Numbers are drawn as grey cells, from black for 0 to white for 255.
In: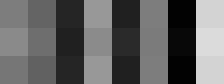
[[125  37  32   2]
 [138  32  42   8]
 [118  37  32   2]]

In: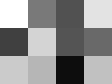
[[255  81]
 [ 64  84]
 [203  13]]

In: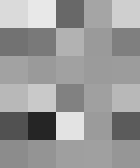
[[218 104 207]
 [114 178 127]
 [162 161 156]
 [184 129 184]
 [ 81 227  91]
 [140 159 150]]

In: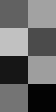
[[ 97]
 [193]
 [ 22]
 [116]]

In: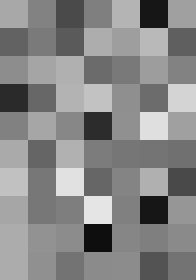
[[168  74 180 160]
 [ 98  90 158  95]
 [141 176 121 130]
 [ 42 179 143 212]
 [129 135 144 160]
 [170 177 118 112]
 [193 225 132  73]
 [166 126 128 150]
 [172 140 134 138]
 [172 115 140 115]]

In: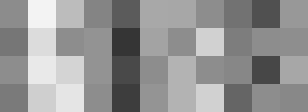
[[140 188  91 167 114 152]
 [118 141  53 141 125 142]
 [141 212  73 179 135 167]
 [122 229  61 179 101 136]]

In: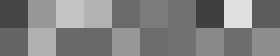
[[ 69 196 106 113 224]
 [101 105 152 114 109]]

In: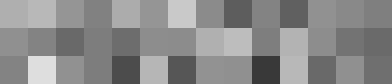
[[175 149 172 201  93  96 137]
 [144 105 109 140 189 179 115]
 [131 145  76  86 144 184 144]]
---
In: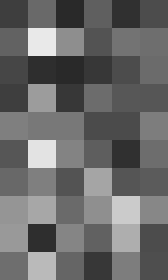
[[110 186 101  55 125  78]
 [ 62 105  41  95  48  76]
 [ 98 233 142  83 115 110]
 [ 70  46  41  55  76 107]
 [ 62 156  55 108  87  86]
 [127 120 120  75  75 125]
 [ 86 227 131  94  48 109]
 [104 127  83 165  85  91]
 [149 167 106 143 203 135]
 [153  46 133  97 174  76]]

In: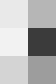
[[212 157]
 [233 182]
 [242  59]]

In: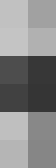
[[181 134]
 [193 161]
 [196 177]
 [ 77  55]
 [ 65  53]
 [191 136]]

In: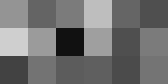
[[ 66 115  92  95  75 116]
 [148 100 123 190 101  79]
 [207 155  17 159  79 123]]

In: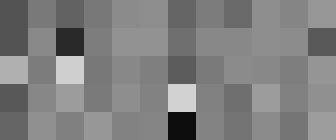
[[101 144 128 151 130 132  13 131 116 139 117 157]
 [ 83 121  98 120 139 141 101 124 105 142 133 150]
 [ 83 137  41 125 146 146 111 136 136 142 140  89]
 [176 124 207 120 136 127  92 122 139 136 126 149]
 [ 88 135 156 122 142 130 210 129 111 156 129 144]]

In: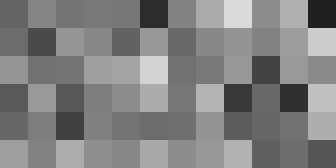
[[158 130 172 143 135 169 140 152 177  96 109  85]
 [ 99 133 116 121 119  44 131 170 219 141 175  32]
 [108  74 149 136  98 152 105 136 148 131 157 205]
 [149 114 117 159 163 211 113 121 151  67 153 138]
 [ 89 153  87 125 140 171 118 180  56 104  48 193]
 [103 125  64 129 115 108 111 148  92 102 114 174]]

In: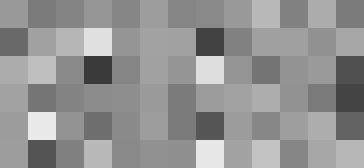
[[157  84 128 185 137 145 143 231 163 195 133 166 183]
 [153 123 132 150 134 157 133 137 153 185 130 172 123]
 [105 161 182 224 149 163 161  66 130 160 160 145 166]
 [172 191 138  58 133 161 149 222 148 116 147 154  80]
 [162 117 131 140 142 154 123 155 162 173 146 122  68]
 [156 233 147 110 138 157 122  86 156 135 158 173  99]]

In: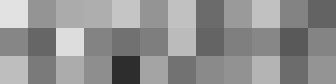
[[190 122 172 142  45 164 114 138 146 180 108 148]
 [226 148 171 174 197 148 193 107 154 193 131  99]
 [134 102 221 131 113 126 187 100 127 135  89 132]]

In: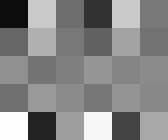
[[254  35 158 246  68 168]
 [ 12 201 110  50 202 121]
 [102 176 120  97 162 114]
 [144 115 127 149 133 139]
 [112 153 139 119 147 136]]
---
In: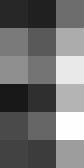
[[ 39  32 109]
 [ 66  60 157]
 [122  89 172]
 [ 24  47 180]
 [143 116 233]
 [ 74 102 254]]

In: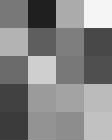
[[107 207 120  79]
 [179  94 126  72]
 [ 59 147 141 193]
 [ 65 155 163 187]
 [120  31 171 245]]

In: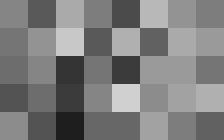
[[140  83  30 103 103 162 125  97]
 [109 133  52 117  59 154 154 117]
 [ 83 109  59 133 208 140 162 176]
 [133  89 170 125  75 184 147 125]
 [117 147 200  89 176  97 170 154]]

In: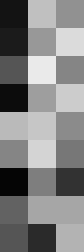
[[  5 126  50]
 [133 212 119]
 [ 85 234 133]
 [186 198 139]
 [ 19 192 145]
 [ 98 166 166]
 [ 85  42 179]
 [ 12 158 204]
 [ 27 152 219]]

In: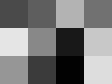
[[150  59   2 221]
 [229 136  24 200]
 [ 74  94 179 113]]

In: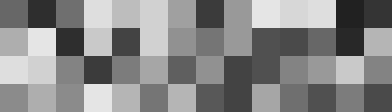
[[174 229  46 201  67 209 145 117 153  80  74 103  40 181]
 [103  46 111 222 189 209 160  59 153 229 215 222  33  52]
 [222 209 131  59 124 166  95 145  67  80 131 153 201 131]
 [139 174 139 229 181 117 181  88  67 166 111  80 124  74]]
